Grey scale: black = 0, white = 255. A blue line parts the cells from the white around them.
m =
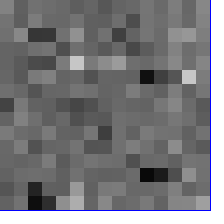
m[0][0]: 130
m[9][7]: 62
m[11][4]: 91
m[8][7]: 88
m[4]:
[100, 90, 75, 72, 123, 198, 122, 140, 155, 110, 105, 116, 136, 111, 133]
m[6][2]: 84
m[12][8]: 98
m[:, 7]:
[87, 95, 113, 89, 140, 101, 100, 97, 88, 62, 85, 111, 97, 121, 136]
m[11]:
[103, 100, 104, 123, 91, 107, 116, 111, 109, 80, 105, 107, 97, 116, 114]
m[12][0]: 98
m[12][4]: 96
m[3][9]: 72
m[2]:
[112, 136, 54, 55, 113, 145, 96, 113, 64, 99, 117, 107, 145, 151, 126]
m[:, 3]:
[109, 105, 55, 115, 72, 129, 102, 96, 95, 122, 101, 123, 108, 96, 46]
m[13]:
[85, 101, 35, 96, 95, 153, 97, 121, 123, 104, 104, 108, 127, 99, 109]
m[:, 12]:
[125, 121, 145, 130, 136, 85, 125, 134, 119, 113, 140, 97, 78, 127, 133]
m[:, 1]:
[96, 94, 136, 98, 90, 89, 104, 121, 129, 108, 124, 100, 108, 101, 114]
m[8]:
[99, 129, 111, 95, 104, 80, 90, 88, 111, 108, 105, 108, 119, 111, 93]
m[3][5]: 111
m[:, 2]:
[113, 124, 54, 111, 75, 122, 84, 98, 111, 104, 82, 104, 110, 35, 14]
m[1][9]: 77
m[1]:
[115, 94, 124, 105, 104, 114, 96, 95, 110, 77, 116, 110, 121, 105, 131]
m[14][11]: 99
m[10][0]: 104
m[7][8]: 105
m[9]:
[122, 108, 104, 122, 99, 98, 118, 62, 112, 98, 122, 114, 113, 97, 114]
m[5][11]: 64
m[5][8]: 100

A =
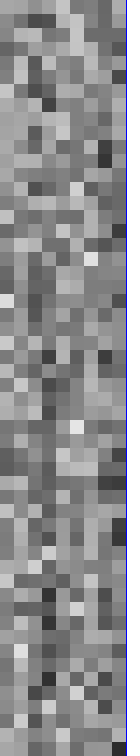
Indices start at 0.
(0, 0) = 167
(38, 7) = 120
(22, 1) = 156
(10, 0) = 170
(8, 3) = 181
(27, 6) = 183
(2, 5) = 197
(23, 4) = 118
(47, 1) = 186
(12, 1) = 134
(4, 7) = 130
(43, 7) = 97
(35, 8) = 111
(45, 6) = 173
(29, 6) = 156
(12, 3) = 122
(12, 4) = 129
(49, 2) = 72
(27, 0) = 128
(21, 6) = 127
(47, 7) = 159
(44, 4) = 135
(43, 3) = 87
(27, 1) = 199
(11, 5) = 122
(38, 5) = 102
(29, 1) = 160
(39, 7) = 118
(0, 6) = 126
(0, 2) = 144
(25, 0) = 122
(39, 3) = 204
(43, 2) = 100
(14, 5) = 184
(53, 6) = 149
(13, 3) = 104
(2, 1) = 180
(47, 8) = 134

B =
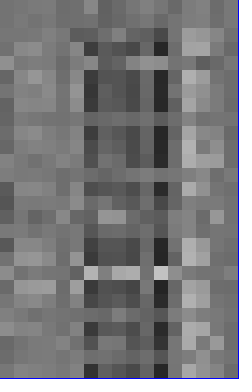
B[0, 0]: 115
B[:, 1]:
[118, 121, 118, 136, 121, 135, 130, 135, 123, 134, 125, 121, 121, 134, 122, 118, 123, 135, 147, 114, 150, 132, 121, 131, 115, 118, 131]
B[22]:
[128, 121, 112, 118, 115, 112, 108, 104, 125, 107, 99, 86, 124, 140, 125, 121, 114]
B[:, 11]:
[118, 105, 73, 39, 141, 40, 41, 40, 92, 39, 40, 43, 114, 43, 72, 91, 85, 39, 38, 194, 36, 43, 86, 43, 52, 85, 39]
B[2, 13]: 156
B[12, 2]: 122
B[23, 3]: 121
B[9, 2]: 139
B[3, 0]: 113
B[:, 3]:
[123, 120, 128, 124, 123, 135, 138, 134, 115, 126, 128, 121, 119, 129, 123, 110, 121, 126, 138, 117, 156, 126, 118, 121, 123, 123, 125]
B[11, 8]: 107
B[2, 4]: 120
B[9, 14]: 136
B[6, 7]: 94
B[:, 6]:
[135, 113, 94, 61, 135, 60, 54, 58, 100, 61, 75, 80, 108, 78, 106, 98, 86, 65, 58, 179, 58, 71, 108, 58, 82, 110, 50]
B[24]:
[105, 115, 122, 123, 131, 113, 82, 120, 118, 84, 94, 52, 118, 170, 122, 153, 109]
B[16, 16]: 116
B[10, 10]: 99
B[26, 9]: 73
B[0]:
[115, 118, 122, 123, 109, 111, 135, 97, 106, 118, 128, 118, 105, 124, 129, 108, 120]
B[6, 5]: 148
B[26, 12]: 117
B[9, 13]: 165
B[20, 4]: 108
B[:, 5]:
[111, 111, 92, 134, 124, 136, 148, 140, 119, 131, 134, 123, 116, 134, 139, 103, 120, 120, 148, 98, 158, 130, 112, 130, 113, 124, 130]
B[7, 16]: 107
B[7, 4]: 115
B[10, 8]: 94
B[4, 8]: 99
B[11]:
[130, 121, 113, 121, 131, 123, 80, 114, 107, 76, 92, 43, 109, 173, 158, 155, 109]
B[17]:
[88, 135, 135, 126, 111, 120, 65, 85, 85, 73, 104, 39, 114, 175, 152, 117, 111]

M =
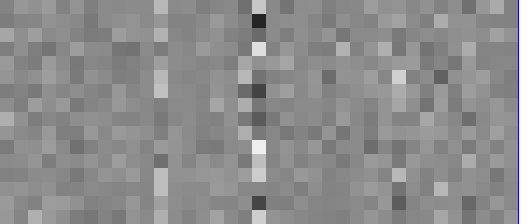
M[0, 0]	131
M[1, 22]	134
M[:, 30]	[145, 127, 141, 115, 123, 140, 128, 116, 167, 155, 150, 143, 130, 129, 142, 137]
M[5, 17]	183
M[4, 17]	167
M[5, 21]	139
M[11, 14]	148
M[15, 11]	175
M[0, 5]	147
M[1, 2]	134
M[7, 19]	135
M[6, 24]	137
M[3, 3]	116
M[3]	[126, 143, 126, 116, 135, 157, 139, 138, 117, 115, 139, 124, 140, 136, 154, 143, 140, 120, 223, 131, 151, 140, 126, 125, 177, 130, 148, 175, 119, 151, 115, 128, 144, 172, 132, 132, 131]
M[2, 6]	123
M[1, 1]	133
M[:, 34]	[151, 133, 141, 132, 131, 157, 146, 141, 137, 138, 145, 137, 141, 138, 131, 140]
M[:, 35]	[170, 131, 161, 132, 135, 137, 130, 151, 149, 159, 130, 154, 119, 129, 150, 131]
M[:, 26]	[157, 131, 138, 148, 136, 158, 149, 132, 124, 126, 109, 154, 144, 155, 133, 149]
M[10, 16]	138
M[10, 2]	143
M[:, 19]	[137, 138, 139, 131, 152, 130, 145, 135, 121, 135, 135, 132, 140, 133, 128, 147]
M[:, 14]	[126, 137, 140, 154, 134, 136, 132, 134, 131, 129, 123, 148, 150, 139, 141, 142]
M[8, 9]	131
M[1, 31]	172
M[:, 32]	[141, 146, 143, 144, 119, 144, 128, 123, 135, 139, 144, 135, 131, 143, 142, 146]
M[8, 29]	131
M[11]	[138, 140, 149, 125, 142, 139, 148, 137, 156, 141, 137, 112, 146, 133, 148, 138, 147, 121, 190, 132, 146, 130, 138, 136, 122, 136, 154, 149, 122, 152, 143, 141, 135, 172, 137, 154, 144]
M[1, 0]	125
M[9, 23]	148
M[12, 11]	189
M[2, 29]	134
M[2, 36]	147
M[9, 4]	126
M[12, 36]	139

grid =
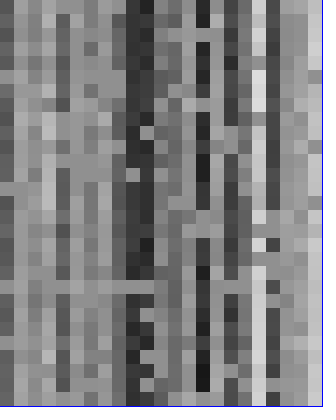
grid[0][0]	85
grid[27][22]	197
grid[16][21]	156
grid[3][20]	141
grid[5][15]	158
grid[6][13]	136
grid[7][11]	144
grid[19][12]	101
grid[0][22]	190
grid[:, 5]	[144, 162, 144, 144, 144, 148, 153, 161, 151, 151, 150, 144, 144, 144, 159, 155, 144, 158, 151, 152, 163, 144, 155, 144, 155, 161, 139, 144, 153]
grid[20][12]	97
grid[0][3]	163
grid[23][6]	121
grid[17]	[85, 153, 142, 165, 99, 158, 119, 153, 97, 62, 33, 138, 109, 128, 58, 137, 58, 108, 211, 68, 157, 170, 201]
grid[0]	[85, 159, 136, 163, 144, 144, 124, 155, 144, 55, 35, 130, 109, 141, 41, 141, 68, 106, 206, 73, 158, 165, 190]
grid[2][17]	121
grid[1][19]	78
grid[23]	[96, 155, 136, 167, 85, 144, 121, 144, 107, 40, 56, 144, 113, 151, 33, 159, 76, 122, 209, 74, 148, 144, 193]
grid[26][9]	57
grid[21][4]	93
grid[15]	[92, 155, 147, 165, 110, 155, 120, 157, 95, 61, 47, 131, 107, 118, 144, 138, 74, 95, 207, 144, 167, 144, 197]
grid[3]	[99, 159, 140, 165, 104, 144, 107, 154, 106, 50, 54, 111, 102, 159, 37, 148, 71, 114, 196, 60, 141, 146, 207]
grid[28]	[100, 162, 142, 159, 144, 153, 114, 150, 110, 48, 60, 92, 144, 167, 144, 154, 75, 113, 210, 64, 144, 155, 202]
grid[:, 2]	[136, 128, 127, 140, 118, 132, 152, 144, 156, 134, 143, 144, 125, 149, 156, 147, 134, 142, 131, 144, 128, 117, 125, 136, 145, 135, 145, 138, 142]
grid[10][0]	84
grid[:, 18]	[206, 188, 210, 196, 144, 220, 215, 220, 144, 194, 205, 197, 198, 179, 175, 207, 144, 211, 144, 208, 199, 205, 207, 209, 210, 213, 198, 205, 210]
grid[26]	[98, 161, 145, 144, 91, 139, 111, 158, 103, 57, 53, 144, 108, 144, 23, 165, 144, 109, 198, 65, 144, 147, 199]
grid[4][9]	56
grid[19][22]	194
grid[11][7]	150
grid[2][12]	144
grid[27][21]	152
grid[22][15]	147
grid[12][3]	180

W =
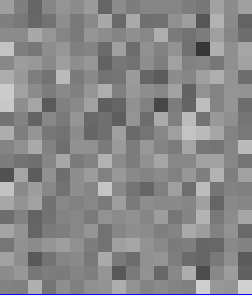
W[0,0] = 158
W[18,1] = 141
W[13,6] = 134
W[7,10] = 129
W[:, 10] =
[134, 112, 136, 145, 141, 102, 142, 129, 109, 117, 152, 145, 132, 102, 142, 134, 139, 146, 145, 146, 132]
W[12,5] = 141
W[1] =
[127, 120, 103, 115, 142, 121, 137, 168, 105, 169, 112, 113, 144, 158, 86, 178, 138, 99]
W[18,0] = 162
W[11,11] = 165
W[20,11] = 138
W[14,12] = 138
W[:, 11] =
[133, 113, 174, 130, 126, 92, 135, 71, 170, 135, 131, 165, 139, 128, 137, 157, 127, 137, 148, 103, 138]
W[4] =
[136, 156, 152, 137, 158, 142, 150, 98, 119, 114, 141, 126, 161, 129, 133, 119, 143, 162]
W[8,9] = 148
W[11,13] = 135
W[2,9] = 143
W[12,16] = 127
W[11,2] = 111
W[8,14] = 115
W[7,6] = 161
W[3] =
[195, 126, 119, 141, 150, 128, 132, 107, 159, 109, 145, 130, 146, 113, 54, 175, 143, 165]
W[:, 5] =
[140, 121, 122, 128, 142, 123, 128, 137, 149, 140, 145, 123, 141, 142, 129, 135, 135, 144, 138, 132, 128]
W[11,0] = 125
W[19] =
[140, 151, 119, 125, 123, 132, 127, 149, 88, 122, 146, 103, 136, 173, 77, 136, 157, 97]
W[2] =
[139, 139, 168, 150, 133, 122, 149, 141, 132, 143, 136, 174, 123, 114, 124, 159, 133, 110]
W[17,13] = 127
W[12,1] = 165
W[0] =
[158, 127, 102, 134, 148, 140, 155, 101, 140, 125, 134, 133, 133, 125, 119, 161, 140, 160]
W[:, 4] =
[148, 142, 133, 150, 158, 186, 137, 128, 122, 114, 111, 167, 110, 114, 135, 131, 126, 158, 133, 123, 142]
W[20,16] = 148
